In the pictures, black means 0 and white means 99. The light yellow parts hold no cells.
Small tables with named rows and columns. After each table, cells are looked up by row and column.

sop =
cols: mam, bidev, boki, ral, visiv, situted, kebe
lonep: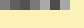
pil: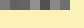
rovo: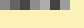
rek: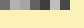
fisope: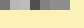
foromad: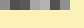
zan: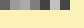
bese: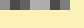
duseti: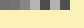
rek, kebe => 28
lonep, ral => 47
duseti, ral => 70
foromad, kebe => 56
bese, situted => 29
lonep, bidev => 37
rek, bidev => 69
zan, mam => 39
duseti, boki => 52
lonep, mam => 49
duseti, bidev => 45
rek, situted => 74
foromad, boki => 34
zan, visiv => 26

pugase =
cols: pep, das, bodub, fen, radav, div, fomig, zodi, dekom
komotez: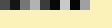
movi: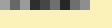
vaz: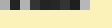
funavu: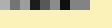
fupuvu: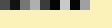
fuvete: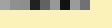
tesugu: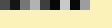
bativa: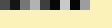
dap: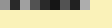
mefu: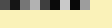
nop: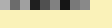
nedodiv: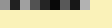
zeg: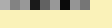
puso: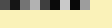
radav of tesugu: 24
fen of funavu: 11
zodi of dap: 13
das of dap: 16
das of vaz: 14
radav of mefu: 24
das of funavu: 45
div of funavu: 54
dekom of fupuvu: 62
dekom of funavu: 51
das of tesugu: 8
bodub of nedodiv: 62
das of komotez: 8
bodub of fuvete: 55
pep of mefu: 29
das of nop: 42

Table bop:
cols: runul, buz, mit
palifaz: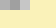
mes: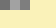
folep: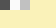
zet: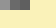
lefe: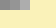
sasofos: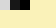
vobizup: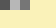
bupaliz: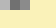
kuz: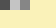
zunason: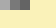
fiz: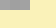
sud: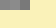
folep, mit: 75
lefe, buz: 58
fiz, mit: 63
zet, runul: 57
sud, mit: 47
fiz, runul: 64
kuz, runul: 31
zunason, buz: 47
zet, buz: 41
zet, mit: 37
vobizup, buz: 71
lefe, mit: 67
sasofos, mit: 0
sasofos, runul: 84
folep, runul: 32
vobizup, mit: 46
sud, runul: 52
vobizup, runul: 33
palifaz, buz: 62
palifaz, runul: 69

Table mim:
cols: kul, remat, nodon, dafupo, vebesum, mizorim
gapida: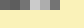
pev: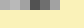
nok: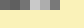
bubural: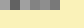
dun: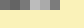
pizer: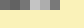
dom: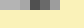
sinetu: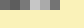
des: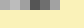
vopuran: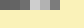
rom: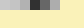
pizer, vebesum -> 67
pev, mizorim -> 63
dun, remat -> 39
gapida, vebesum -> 67
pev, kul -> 68
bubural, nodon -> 62
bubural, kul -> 62
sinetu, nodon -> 47
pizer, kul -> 42
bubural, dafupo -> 51
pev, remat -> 72
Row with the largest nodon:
rom

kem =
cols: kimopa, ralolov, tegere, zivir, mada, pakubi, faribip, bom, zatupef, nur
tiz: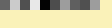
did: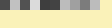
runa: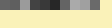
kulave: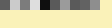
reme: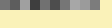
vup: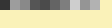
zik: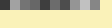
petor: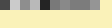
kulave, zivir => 86
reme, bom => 65
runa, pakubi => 15
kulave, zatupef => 38
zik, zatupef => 75
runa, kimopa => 39
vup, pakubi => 39
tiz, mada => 1

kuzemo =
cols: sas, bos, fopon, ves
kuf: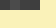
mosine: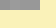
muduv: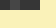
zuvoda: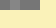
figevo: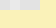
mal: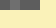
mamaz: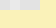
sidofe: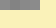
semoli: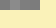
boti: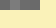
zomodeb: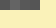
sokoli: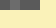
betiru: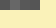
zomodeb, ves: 33
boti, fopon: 42
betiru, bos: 40
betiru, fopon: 34
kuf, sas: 24
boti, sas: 41
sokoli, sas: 35
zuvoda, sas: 46
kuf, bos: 29

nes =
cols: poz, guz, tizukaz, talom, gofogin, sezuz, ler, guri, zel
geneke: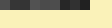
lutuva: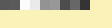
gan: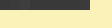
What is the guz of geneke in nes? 21
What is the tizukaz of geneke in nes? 20
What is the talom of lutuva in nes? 91
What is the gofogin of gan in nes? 22
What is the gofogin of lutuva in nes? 57
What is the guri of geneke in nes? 19
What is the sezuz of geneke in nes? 30
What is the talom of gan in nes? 22
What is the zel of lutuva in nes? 20
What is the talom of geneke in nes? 32
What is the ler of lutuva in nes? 30
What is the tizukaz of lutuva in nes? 98
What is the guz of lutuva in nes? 35
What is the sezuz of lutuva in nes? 59
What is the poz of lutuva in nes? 34
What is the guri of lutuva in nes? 40

